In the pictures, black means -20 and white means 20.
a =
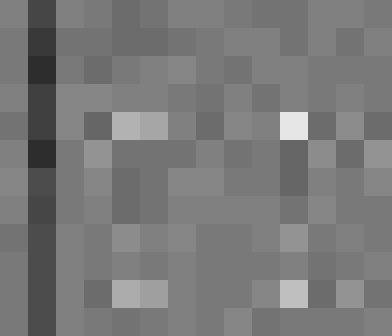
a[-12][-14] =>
0
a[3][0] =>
0
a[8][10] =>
3
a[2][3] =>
-3
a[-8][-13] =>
-10
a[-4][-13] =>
-8
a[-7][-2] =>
-3
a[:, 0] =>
[0, -1, -1, 0, -2, 0, 1, 0, -2, -1, -1, -1]
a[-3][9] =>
-1
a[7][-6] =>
0
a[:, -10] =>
[-3, -3, -1, 0, 8, -2, -3, -3, 2, 0, 7, -2]
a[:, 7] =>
[0, -1, -1, -2, -3, 0, 1, 0, -1, -1, -1, -1]
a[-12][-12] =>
0
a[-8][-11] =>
-4
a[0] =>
[0, -9, 0, -1, -3, -2, 0, 0, -1, -2, -2, 0, 0, -1]
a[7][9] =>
0
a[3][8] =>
0
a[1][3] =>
-2
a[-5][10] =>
-2
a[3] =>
[0, -10, 1, 1, 0, 0, -1, -2, 0, -2, 0, -1, 0, -1]
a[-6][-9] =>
-2
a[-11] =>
[-1, -11, -2, -2, -3, -3, -2, -1, 0, 0, -2, 0, -2, 0]
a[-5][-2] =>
-1
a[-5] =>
[0, -9, -1, 0, -3, -2, 0, 0, 0, 0, -2, 1, -1, -1]
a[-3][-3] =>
-2
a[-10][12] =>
-1
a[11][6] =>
0
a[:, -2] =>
[0, -2, -1, 0, 2, -3, -1, -1, 0, -1, 3, -1]

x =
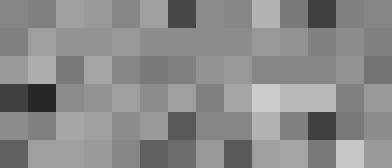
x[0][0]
1
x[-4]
[4, 7, -1, 6, 1, -1, 0, 3, 4, 1, 1, 1, 3, -2]
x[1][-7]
2
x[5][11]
-1
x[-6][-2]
0
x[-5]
[0, 5, 3, 3, 4, 2, 2, 2, 2, 4, 3, 0, 2, 0]
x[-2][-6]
1
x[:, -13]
[0, 5, 7, -14, 0, 5]
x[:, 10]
[-1, 3, 1, 9, 0, 6]
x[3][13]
4
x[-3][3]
3
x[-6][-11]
4
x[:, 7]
[2, 2, 3, 0, 1, 4]
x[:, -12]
[5, 3, -1, 2, 6, 5]
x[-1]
[-5, 5, 5, 4, 1, -5, -3, 4, -6, 5, 6, -1, 11, 4]
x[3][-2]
0
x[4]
[2, 0, 6, 5, 2, 4, -6, 1, 1, 8, 0, -10, -1, 2]

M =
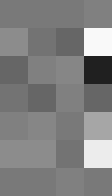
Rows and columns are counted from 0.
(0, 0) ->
-1
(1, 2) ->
-4
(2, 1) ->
0
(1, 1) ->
-2
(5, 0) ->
2
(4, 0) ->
0
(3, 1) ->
-4
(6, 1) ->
-1
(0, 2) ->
-1
